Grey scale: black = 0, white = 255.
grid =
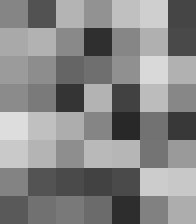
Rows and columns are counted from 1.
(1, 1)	133
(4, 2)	122
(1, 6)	207
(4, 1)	139
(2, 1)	169
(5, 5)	40
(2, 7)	73
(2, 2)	178
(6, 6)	116
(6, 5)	182
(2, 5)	134
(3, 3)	101
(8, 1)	89
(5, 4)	133
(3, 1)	155
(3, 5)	144
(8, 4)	107

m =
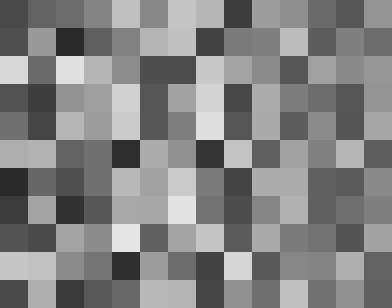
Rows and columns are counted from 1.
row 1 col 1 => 74
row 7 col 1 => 42
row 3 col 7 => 77
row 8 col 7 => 226
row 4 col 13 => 85
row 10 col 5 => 47
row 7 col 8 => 122
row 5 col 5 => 203
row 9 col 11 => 123
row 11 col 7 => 180
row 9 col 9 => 91
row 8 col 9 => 76
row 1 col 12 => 106
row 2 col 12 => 93
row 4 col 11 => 125
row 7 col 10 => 172
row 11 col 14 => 96
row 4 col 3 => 146
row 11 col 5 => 104
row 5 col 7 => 127
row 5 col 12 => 140
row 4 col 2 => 61
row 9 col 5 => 230
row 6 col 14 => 94
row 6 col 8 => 53
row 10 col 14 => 98
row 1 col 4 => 132
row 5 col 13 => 84
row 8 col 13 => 111
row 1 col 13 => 87
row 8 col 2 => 164
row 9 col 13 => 83
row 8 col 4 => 88
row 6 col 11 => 162
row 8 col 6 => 167

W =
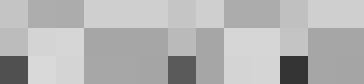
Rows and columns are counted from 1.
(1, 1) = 196
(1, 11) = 192
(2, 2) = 212
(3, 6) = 165
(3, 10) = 213
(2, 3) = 214
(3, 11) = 52
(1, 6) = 207
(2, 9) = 214
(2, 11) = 196
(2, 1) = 188

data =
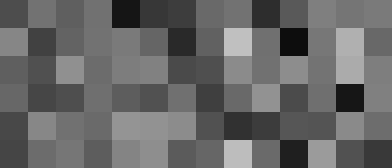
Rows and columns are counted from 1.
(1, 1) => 77
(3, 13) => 171
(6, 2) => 108
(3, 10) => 113
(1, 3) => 95
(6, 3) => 118
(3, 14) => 126
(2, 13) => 176
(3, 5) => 125
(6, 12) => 155
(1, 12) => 127
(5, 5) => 148
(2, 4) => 114
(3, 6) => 129
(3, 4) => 108
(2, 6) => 101
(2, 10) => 112
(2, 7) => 41
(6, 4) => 93
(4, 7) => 112
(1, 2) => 114
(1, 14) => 122
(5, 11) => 86
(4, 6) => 81
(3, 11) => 141

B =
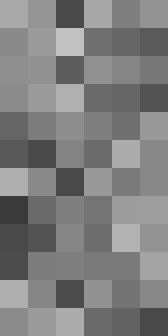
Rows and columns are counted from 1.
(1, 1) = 169
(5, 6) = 153
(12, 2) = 155
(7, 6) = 136
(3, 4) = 145
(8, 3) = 127
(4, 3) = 176
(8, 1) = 58
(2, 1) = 138
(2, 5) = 102
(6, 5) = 172
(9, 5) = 178
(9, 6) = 147
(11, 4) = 145
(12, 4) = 106
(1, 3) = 73
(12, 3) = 172
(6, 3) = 131
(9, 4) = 110
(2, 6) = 90
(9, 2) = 83
